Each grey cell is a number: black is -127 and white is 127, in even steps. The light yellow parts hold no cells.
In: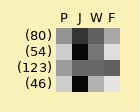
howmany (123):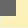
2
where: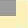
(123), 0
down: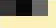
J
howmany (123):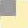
1
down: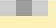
P
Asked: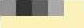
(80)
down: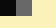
J

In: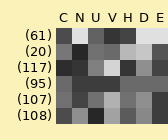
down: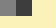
U
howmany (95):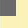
4
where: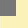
(20), 0
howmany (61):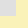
3
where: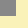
(108), 5

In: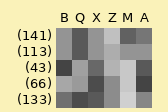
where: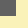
(141), 4
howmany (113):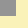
4
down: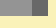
X
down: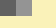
M
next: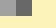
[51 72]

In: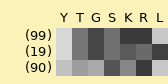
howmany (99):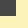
1
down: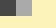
G

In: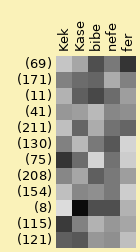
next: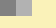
[23 38]
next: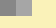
[-32  -6]
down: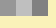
Kek
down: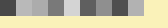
bibe

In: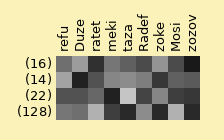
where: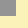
(16), 6
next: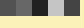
[  6 -65]
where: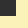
(16), 2
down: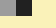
Duze
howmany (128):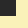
3
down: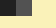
Duze
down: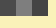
Radef

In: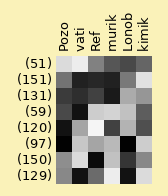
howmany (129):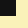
2
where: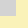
(59), 3
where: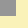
(131), 5

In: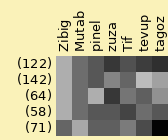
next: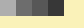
[-46 -66]
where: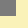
(71), 4
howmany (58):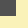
0
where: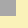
(71), 1
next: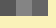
[60 33]

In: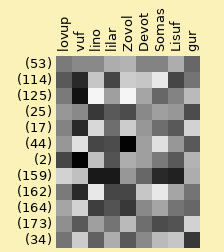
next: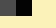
[31 96]
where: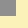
(173), 0
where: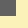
(34), 2
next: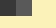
[-51   9]
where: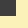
(164), 2
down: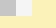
lino
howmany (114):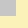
2

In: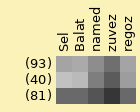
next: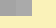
[ 13 -16]
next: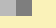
[-36  29]
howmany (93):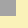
2
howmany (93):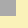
1
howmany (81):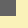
0
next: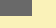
[-43 -73]
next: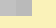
[ -1 -36]

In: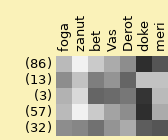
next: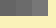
[-75  58]
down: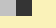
doke
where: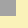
(57), 3

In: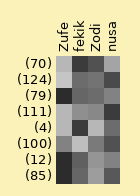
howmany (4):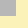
2
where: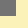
(124), 2
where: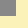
(111), 2
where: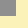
(111), 1
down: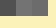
Zodi

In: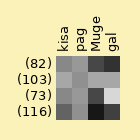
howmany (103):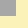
3
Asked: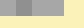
(103)
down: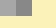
kisa

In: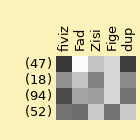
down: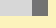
Fige
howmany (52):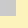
2
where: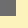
(52), 1
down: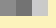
dup
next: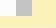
[ 87 -65]
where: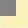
(18), 2

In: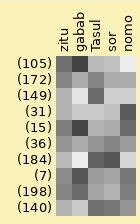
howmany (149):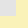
1
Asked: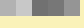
(140)
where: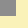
(7), 0
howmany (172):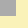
3
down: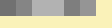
zitu

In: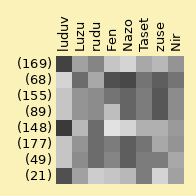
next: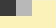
[-19  98]
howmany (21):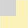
1
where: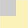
(21), 2
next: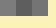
[40 20]
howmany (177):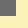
1

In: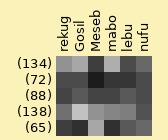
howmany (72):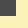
3
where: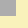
(134), 3
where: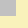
(138), 1
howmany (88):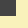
3

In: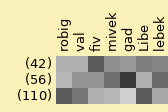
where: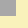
(110), 6
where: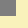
(42), 5
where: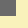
(56), 6
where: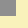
(42), 3
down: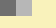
mivek
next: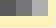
[54 81]
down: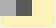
Libe

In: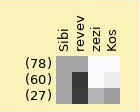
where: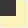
(60), 1
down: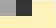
revev
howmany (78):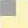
2
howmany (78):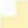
2
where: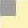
(27), 3

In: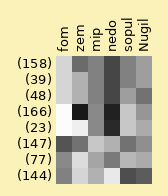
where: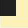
(166), 3
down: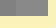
mip
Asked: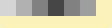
(39)
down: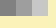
sopul
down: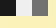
zem
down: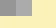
Nugil

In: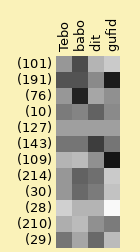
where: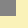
(10), 1
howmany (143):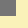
3
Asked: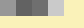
(214)
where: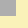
(210), 0
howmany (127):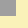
4
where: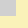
(28), 0
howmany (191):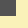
2

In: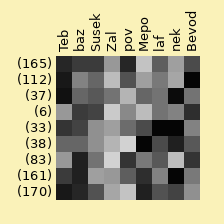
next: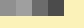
[-122 -122]
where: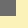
(33), 4
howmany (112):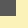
0

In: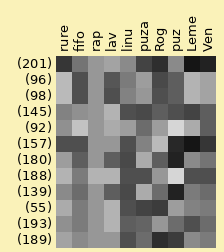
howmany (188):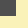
4
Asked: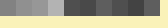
(145)
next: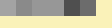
[-81 -67]
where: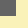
(193), 5
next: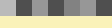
[-33  51]
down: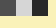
puz
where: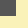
(96), 3

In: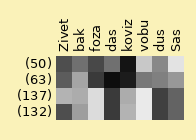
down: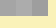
bak
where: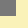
(63), 5
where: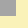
(63), 1

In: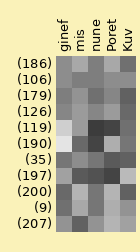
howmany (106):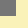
0
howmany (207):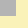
1
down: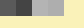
Poret
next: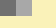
[-9 46]

